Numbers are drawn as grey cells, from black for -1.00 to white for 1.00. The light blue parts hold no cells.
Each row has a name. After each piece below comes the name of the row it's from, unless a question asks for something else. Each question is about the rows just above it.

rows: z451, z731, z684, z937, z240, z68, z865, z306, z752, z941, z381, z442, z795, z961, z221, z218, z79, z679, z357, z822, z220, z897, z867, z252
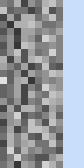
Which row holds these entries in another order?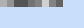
z867
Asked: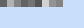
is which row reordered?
z79
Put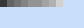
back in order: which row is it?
z252
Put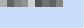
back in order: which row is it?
z79
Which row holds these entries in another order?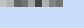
z961
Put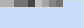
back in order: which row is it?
z220
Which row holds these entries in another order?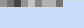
z451

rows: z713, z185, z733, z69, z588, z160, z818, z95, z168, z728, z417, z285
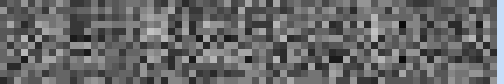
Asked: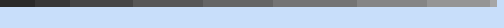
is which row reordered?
z818
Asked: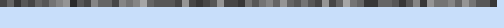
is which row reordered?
z417
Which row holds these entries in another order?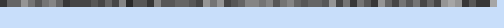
z417
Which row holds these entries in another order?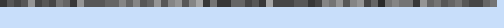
z185
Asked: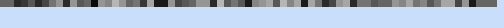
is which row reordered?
z168
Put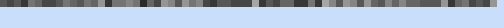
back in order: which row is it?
z185
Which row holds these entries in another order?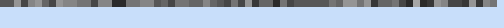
z728

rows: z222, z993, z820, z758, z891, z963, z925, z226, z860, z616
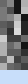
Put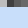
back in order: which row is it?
z860
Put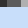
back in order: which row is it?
z226
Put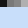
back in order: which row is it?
z820
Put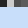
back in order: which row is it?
z758
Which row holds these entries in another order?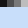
z993
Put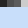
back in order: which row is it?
z758
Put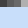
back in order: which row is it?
z616

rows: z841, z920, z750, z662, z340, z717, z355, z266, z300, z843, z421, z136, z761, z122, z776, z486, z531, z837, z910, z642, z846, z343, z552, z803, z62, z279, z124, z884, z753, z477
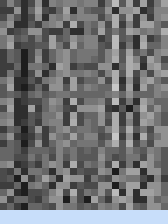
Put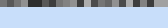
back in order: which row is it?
z662
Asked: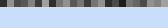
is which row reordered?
z62
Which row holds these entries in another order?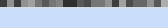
z531
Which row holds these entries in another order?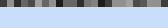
z124
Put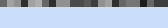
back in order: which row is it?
z843

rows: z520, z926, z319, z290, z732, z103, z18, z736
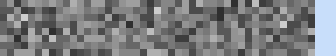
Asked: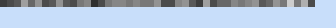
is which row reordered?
z319
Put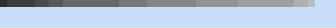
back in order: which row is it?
z103
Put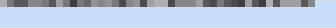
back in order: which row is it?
z736
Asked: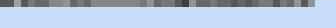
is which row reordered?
z18
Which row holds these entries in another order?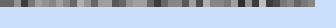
z520
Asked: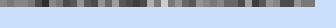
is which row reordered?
z319

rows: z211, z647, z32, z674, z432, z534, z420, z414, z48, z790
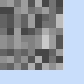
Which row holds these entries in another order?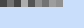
z48
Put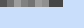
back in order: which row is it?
z647
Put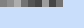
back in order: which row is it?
z432
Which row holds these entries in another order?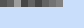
z414
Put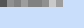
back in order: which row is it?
z534

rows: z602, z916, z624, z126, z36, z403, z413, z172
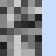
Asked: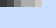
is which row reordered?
z172
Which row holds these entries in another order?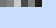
z624
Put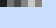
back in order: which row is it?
z624
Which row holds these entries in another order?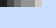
z413
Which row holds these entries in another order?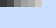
z916
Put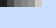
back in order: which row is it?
z403
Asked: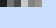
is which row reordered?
z403

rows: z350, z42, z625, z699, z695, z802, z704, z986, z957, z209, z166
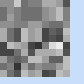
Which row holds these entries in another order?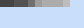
z802
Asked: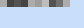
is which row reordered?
z802

